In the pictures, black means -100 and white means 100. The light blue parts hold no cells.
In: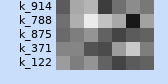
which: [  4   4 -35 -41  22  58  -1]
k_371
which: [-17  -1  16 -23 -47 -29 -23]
k_875

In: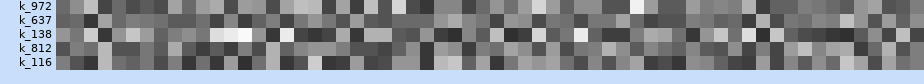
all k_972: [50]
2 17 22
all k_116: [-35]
1 17 39
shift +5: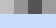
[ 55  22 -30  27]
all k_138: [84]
12 16 37
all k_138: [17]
0 4 14 26 46
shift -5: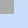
[29]
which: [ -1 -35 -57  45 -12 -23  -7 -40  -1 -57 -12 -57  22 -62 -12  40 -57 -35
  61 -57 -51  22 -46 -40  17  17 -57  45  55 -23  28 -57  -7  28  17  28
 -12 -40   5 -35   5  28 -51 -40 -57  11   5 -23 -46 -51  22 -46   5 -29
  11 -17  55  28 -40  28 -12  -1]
k_116

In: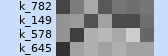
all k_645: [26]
1 3 5 6
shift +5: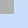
[43]
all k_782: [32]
2
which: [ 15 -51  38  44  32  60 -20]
k_578
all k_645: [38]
2 4
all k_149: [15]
0

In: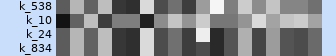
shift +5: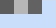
[-23  48 -18]
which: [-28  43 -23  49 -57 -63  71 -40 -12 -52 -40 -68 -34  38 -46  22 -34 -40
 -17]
k_834
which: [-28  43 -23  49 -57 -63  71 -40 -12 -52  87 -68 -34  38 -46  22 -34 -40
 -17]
k_24
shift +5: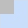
[54]
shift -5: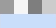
[17 87 -6 55]
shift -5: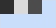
[-68  66 -45]
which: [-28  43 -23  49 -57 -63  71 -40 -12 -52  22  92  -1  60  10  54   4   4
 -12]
k_538

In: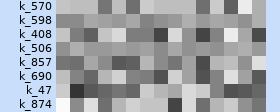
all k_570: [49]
1 2 4 7 8 9
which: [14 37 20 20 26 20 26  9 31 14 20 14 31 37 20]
k_506
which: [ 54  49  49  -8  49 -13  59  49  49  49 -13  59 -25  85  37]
k_570
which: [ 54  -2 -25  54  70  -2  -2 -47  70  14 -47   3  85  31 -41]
k_408

